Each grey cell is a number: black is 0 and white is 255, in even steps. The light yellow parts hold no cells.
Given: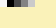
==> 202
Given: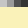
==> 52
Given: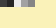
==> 133
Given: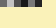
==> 36
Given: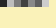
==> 205
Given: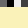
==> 62
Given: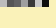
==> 13
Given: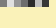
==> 55
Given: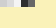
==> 103
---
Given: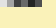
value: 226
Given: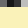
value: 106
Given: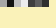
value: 167
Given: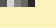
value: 85
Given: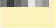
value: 119
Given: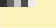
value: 47
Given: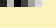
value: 34
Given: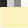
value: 40
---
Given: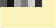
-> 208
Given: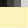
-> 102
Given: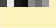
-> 109
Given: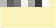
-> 60
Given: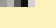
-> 15
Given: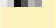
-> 181
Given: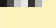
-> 51
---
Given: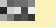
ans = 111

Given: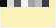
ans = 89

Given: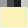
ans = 30

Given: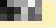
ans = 168

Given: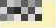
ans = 169

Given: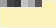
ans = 57
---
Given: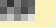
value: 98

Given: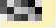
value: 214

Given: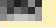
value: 44

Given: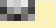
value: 92

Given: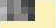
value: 60

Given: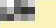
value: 210

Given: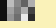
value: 174

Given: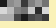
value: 115

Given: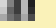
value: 31
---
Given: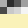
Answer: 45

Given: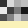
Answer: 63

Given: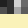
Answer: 48

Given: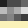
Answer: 143

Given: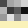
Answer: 58

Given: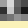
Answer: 200

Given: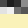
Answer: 30

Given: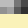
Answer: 188
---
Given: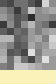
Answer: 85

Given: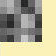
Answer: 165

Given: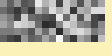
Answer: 148

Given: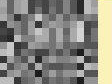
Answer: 171

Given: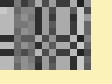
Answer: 46

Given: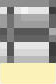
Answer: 142

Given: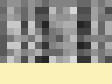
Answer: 119

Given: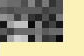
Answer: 120
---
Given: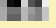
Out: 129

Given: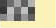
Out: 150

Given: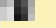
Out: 50

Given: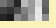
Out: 231

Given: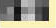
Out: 90

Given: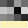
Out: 81

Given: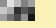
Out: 144

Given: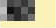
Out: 68

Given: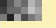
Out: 121
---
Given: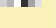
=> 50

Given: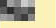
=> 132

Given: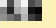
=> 245

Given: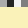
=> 37

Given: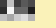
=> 61

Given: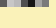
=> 21

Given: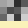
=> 176
